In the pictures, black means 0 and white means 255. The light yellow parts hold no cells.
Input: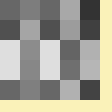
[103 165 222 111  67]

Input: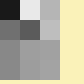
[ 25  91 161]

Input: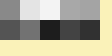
[137 114]

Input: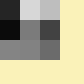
[ 37 123 107]

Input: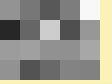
[147 102 145 131]

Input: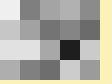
[239 162 168 204]

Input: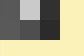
[88 78]

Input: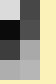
[219  78]
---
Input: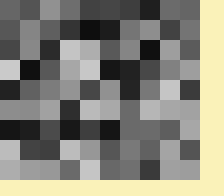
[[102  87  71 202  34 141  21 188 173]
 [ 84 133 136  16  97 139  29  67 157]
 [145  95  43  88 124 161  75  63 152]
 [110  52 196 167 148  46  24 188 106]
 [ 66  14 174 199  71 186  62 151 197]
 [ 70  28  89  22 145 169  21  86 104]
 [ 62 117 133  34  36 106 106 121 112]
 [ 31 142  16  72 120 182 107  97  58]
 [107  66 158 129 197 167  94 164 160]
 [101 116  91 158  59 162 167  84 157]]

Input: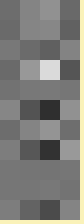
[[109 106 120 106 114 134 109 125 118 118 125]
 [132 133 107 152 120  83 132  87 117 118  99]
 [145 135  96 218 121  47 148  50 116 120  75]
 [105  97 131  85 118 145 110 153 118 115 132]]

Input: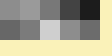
[[141 103]
 [154 123]
 [120 207]
 [ 67 141]
 [ 28 108]]

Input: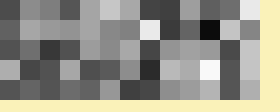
[[ 76  97  82 174  84]
 [140 166 111  71 100]
 [126 153  56  82  84]
 [ 85 147  81 167 108]
 [165 165 156  79  98]
 [198 136 138  90 151]
 [168 129 168 141  64]
 [ 68 234  70  43  71]
 [ 64  59 148 185 142]
 [158 100 161 172 156]
 [ 95  12 154 249 180]
 [110 196  74  84  85]
 [233 133 197 196 175]]

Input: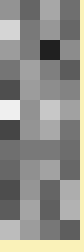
[[147 213 156 117  78 239  69 111 103  77  92 188]
 [101 121 123 161 156 146 148 121 144 149 164 156]
 [167 151  32 127 141 199 169 121 162 101  96 119]
 [111 103 140  92 131 161 116 109 103 173 178  94]]

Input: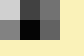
[[208 130]
 [ 65   5]
 [114  98]]

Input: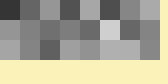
[[ 53 149 165]
 [101 129 132]
 [150 112  96]
 [ 82 125 159]
 [167 106 146]
 [ 78 207 176]
 [134 103 175]
 [170 132 135]]
